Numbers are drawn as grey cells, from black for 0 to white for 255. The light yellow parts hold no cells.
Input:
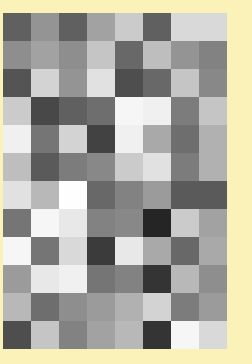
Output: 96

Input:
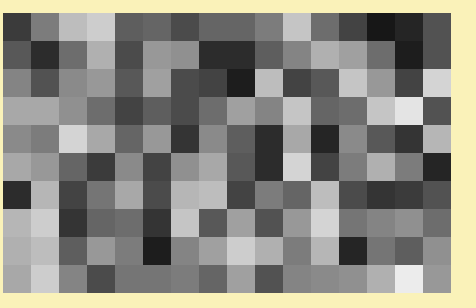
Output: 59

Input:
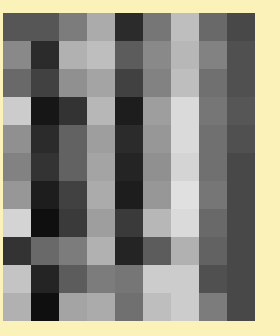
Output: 86

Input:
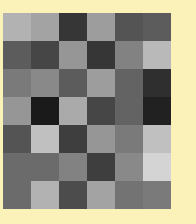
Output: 178

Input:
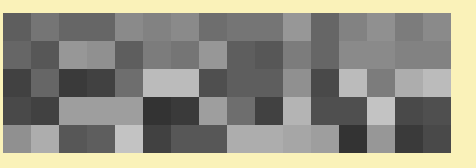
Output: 94

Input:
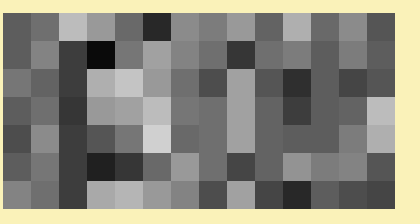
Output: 93
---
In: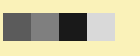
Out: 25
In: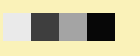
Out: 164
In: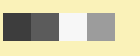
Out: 247
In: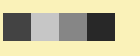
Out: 134
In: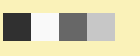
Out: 103
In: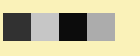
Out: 12
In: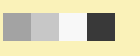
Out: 248
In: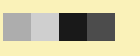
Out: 25
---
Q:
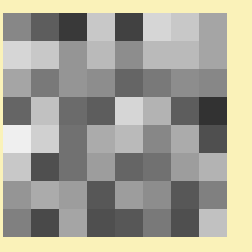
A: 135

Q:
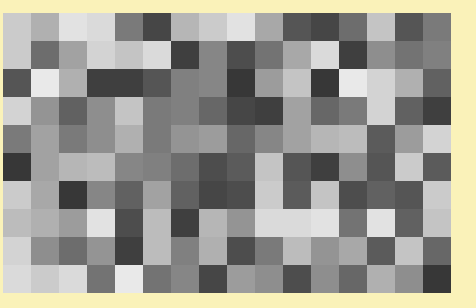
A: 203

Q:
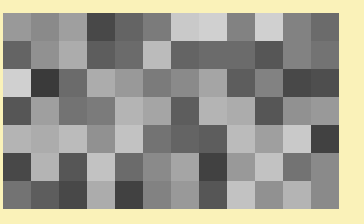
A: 153

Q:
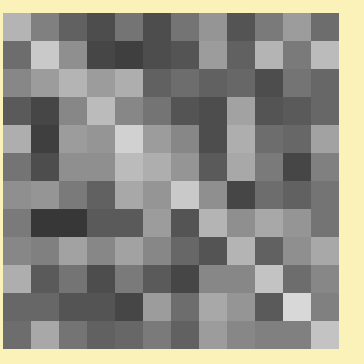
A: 180

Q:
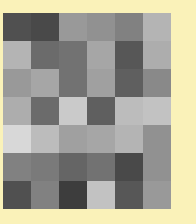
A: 80

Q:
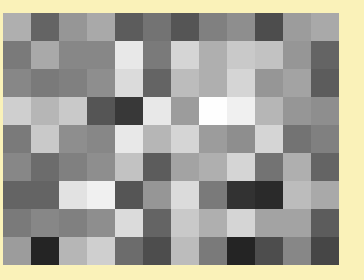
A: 175

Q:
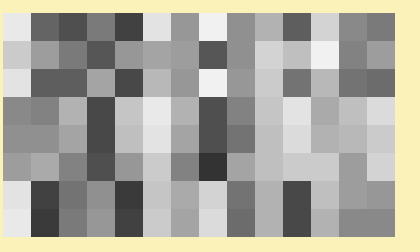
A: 233
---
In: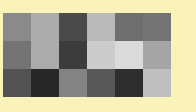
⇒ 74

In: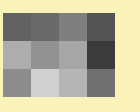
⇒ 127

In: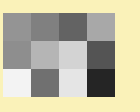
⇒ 99

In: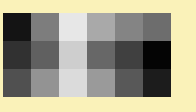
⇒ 231

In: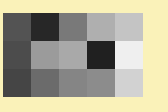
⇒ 121

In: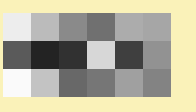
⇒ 138
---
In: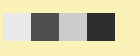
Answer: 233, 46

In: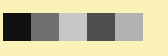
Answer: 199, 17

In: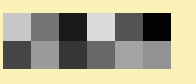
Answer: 219, 3

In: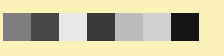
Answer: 232, 21

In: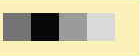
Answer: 218, 8

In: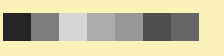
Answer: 214, 37

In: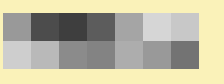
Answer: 214, 62

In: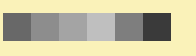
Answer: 191, 58

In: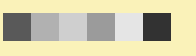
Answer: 229, 50
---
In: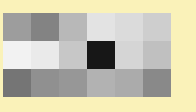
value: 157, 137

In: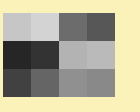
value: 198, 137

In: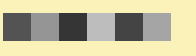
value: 83, 165

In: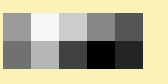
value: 154, 36

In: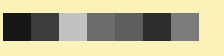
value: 23, 123

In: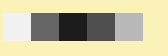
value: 241, 185

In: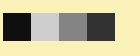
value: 15, 50

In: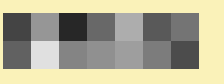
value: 68, 76
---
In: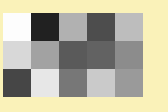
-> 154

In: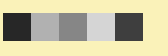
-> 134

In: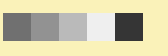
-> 146

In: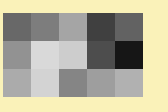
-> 146

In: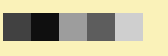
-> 93

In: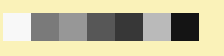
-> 122
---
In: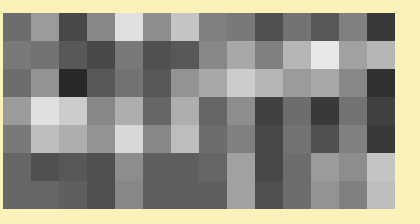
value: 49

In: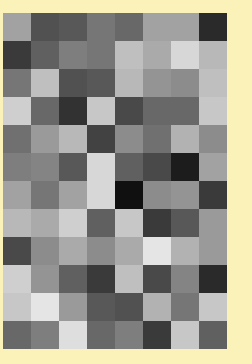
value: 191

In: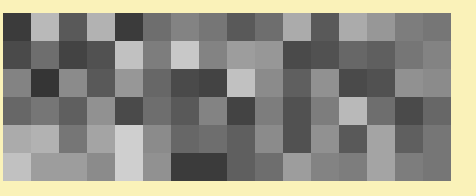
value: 139

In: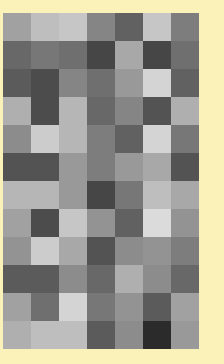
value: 97

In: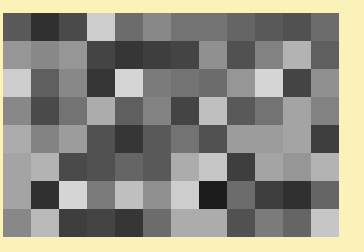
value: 144

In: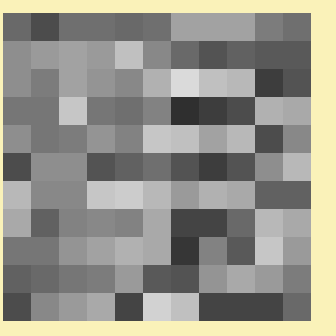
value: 83

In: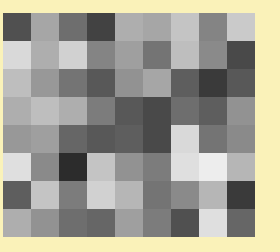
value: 88
